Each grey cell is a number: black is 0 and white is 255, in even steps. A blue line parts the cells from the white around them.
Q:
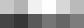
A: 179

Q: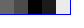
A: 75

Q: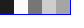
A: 251

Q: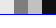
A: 126

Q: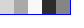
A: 169

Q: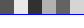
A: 233

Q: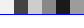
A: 67

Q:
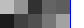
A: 147

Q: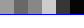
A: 104
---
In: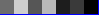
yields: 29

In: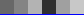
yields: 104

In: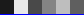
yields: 73

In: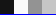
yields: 147

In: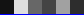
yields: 45

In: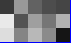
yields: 57

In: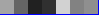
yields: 48

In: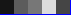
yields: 69

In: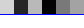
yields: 37
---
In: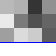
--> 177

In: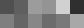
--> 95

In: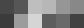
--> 86

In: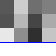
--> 205

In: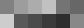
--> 157

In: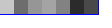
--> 109

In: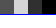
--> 213
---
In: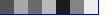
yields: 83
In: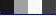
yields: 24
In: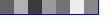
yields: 99
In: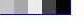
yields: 197
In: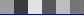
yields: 157
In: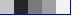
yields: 197
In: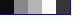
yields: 13
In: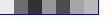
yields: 234
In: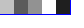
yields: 194
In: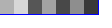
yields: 177
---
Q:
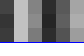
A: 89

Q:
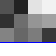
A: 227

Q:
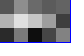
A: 91

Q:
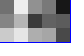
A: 121

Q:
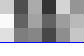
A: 212

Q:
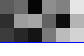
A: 129

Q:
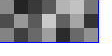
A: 194

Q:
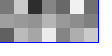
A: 241

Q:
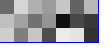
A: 99
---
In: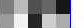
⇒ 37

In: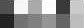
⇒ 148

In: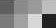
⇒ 161

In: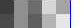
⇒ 95

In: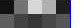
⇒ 54

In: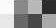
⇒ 104

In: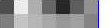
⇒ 151
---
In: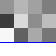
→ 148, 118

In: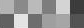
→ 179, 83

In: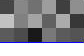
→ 70, 84

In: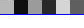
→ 184, 95

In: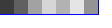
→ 59, 148

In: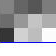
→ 131, 251

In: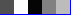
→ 80, 188

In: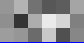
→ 150, 135
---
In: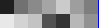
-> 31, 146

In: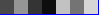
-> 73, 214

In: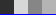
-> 47, 180

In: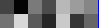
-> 67, 103

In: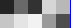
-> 36, 77

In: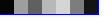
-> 5, 20

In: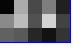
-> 5, 52

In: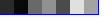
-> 42, 163
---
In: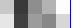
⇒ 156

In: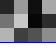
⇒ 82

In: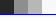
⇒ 183

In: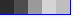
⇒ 154

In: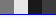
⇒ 25

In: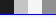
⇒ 245
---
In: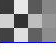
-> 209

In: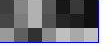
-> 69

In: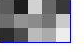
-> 109

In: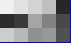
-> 45

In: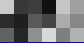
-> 44

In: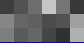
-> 134

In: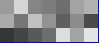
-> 170
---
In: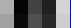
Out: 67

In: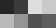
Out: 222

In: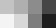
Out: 140

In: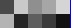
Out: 143

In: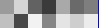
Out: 98

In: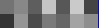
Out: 94

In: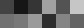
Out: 53

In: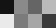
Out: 101

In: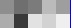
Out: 123

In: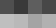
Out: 94
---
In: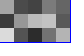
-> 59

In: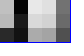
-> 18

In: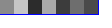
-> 60

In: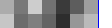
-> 58

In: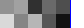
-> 48

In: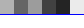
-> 65

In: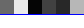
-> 40

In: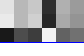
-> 38
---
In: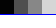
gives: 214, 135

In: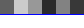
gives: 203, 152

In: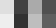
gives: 238, 223

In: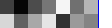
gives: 245, 229

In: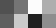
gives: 252, 202

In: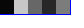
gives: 199, 124

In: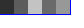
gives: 195, 152

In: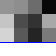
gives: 212, 197

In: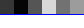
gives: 216, 156

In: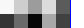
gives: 248, 220
